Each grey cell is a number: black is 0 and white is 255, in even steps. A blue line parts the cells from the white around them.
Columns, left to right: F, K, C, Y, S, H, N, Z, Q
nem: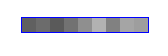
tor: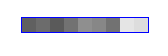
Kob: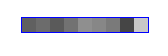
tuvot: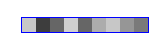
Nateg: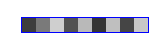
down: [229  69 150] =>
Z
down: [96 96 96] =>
F
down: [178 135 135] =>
H
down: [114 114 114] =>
Y
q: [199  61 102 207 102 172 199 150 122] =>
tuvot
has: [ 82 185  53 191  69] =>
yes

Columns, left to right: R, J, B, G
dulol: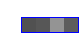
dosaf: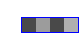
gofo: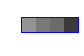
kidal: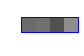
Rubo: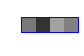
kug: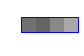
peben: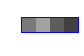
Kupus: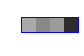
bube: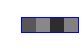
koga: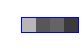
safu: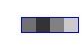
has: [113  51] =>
yes
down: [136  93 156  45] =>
B
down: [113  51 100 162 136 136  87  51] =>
J
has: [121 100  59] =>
no
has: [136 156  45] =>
yes
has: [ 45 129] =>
yes

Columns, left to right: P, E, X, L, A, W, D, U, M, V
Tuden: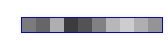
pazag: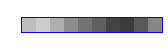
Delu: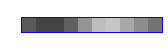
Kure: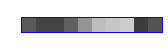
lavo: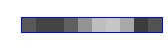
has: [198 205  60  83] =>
yes
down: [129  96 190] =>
W
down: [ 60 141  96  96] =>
L
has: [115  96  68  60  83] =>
no
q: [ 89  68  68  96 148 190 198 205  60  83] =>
Kure
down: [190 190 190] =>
W

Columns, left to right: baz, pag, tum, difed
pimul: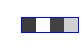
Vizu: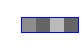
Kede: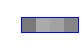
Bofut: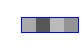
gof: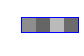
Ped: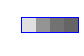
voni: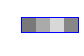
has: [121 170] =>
yes
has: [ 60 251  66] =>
yes

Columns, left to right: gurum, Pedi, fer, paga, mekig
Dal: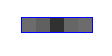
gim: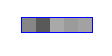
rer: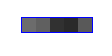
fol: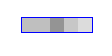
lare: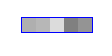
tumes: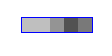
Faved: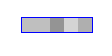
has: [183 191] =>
no
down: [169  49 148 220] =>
fer

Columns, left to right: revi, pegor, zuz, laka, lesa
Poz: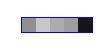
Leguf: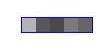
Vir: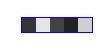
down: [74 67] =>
zuz
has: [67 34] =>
yes
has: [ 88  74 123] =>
yes
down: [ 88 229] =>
pegor

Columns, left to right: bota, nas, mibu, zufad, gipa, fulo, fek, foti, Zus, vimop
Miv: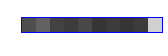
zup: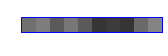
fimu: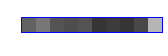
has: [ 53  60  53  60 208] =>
yes
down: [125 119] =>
nas
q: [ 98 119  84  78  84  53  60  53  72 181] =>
fimu
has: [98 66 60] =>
yes

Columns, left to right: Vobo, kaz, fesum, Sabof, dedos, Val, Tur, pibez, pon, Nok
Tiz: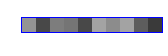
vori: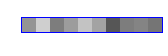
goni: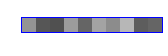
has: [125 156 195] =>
yes
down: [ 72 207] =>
kaz

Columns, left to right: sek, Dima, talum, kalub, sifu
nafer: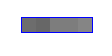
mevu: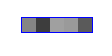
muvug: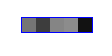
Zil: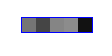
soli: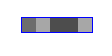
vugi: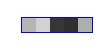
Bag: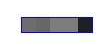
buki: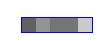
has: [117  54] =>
no
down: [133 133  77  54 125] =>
talum
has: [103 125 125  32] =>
yes
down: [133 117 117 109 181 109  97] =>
sek
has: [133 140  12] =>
no
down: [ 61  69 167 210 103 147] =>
Dima

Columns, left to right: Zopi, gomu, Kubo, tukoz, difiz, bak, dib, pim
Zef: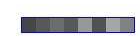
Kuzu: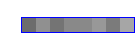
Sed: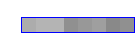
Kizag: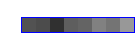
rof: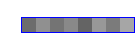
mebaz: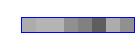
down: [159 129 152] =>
bak
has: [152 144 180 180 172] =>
no
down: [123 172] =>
dib

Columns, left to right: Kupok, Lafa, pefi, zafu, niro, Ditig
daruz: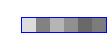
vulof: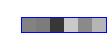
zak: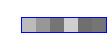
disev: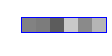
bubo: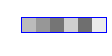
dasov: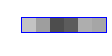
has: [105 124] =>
yes
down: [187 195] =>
Kupok

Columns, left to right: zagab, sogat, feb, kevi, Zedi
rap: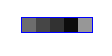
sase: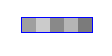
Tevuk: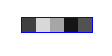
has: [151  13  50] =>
no
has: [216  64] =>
no
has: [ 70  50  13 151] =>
yes
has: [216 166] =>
yes
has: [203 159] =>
no

